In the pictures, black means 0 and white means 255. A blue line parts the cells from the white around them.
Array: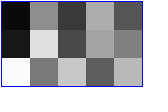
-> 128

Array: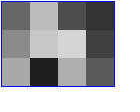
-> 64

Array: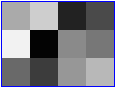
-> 119

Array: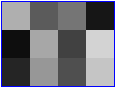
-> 211

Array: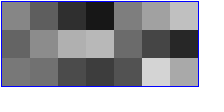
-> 39

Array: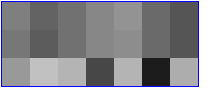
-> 85
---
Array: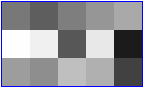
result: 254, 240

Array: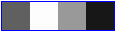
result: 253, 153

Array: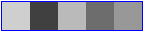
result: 207, 186

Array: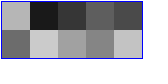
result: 203, 195

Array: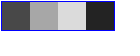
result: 219, 167

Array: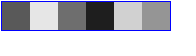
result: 230, 209

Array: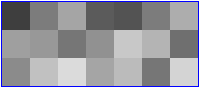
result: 219, 212

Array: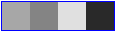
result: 224, 167

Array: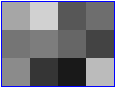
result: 209, 187
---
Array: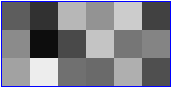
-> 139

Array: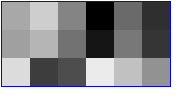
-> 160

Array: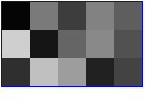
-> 207

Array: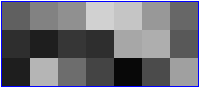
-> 46

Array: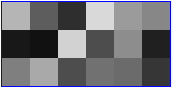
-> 24

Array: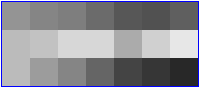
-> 187

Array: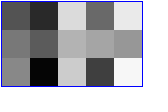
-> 120

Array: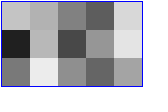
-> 32
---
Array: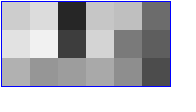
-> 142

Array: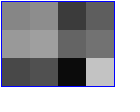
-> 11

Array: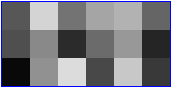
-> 200

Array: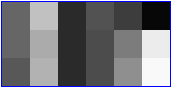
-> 143

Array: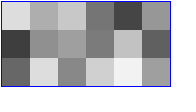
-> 242

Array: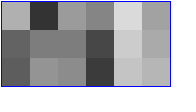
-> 196
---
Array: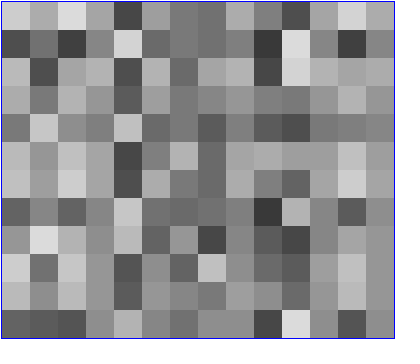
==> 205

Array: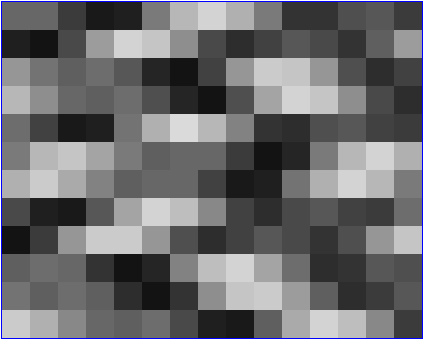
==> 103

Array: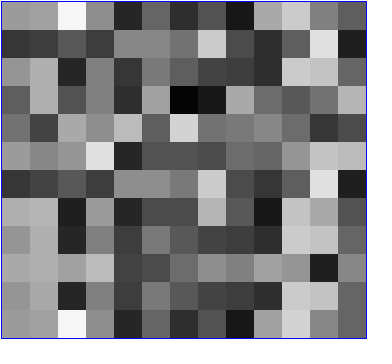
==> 155

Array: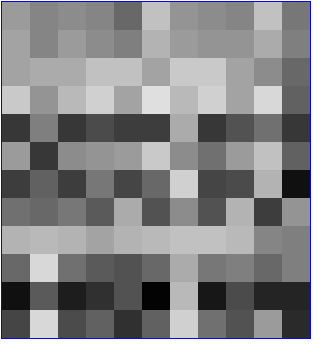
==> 155

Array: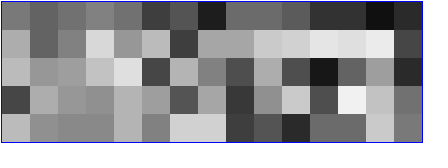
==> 121

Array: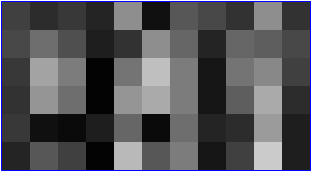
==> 64

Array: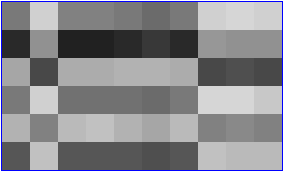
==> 121
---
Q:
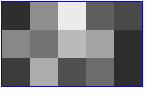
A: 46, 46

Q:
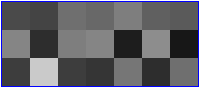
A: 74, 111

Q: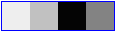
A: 238, 131

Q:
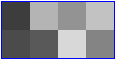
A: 61, 132

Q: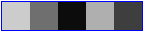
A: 204, 62

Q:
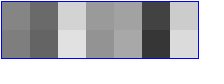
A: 133, 219

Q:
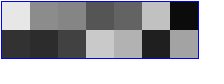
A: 231, 163

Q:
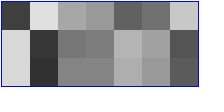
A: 63, 91
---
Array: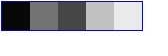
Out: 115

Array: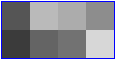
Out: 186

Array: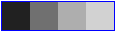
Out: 112

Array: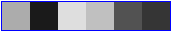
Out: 26

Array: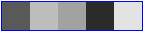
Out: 189

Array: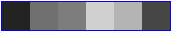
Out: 112

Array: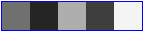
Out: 37
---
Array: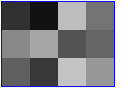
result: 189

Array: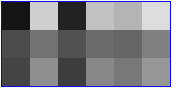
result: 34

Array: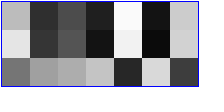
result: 76

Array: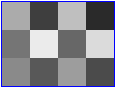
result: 191

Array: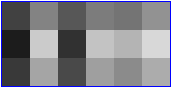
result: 87

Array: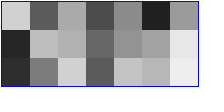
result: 170

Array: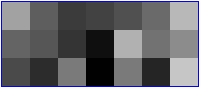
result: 59

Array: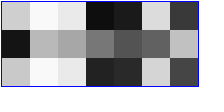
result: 234
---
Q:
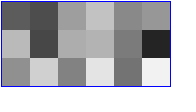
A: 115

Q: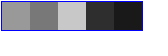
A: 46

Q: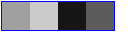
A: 22

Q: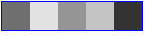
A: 196

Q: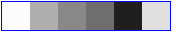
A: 31

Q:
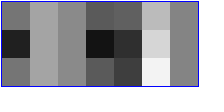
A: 243

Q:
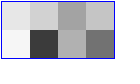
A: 177

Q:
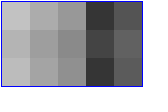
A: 53

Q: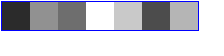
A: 76

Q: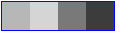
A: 121
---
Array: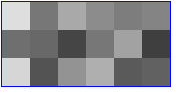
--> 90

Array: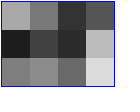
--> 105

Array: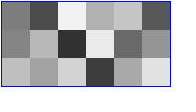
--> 169

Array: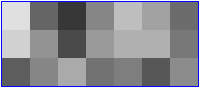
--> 87

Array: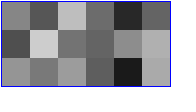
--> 26

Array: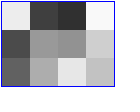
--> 231

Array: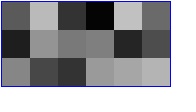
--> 166
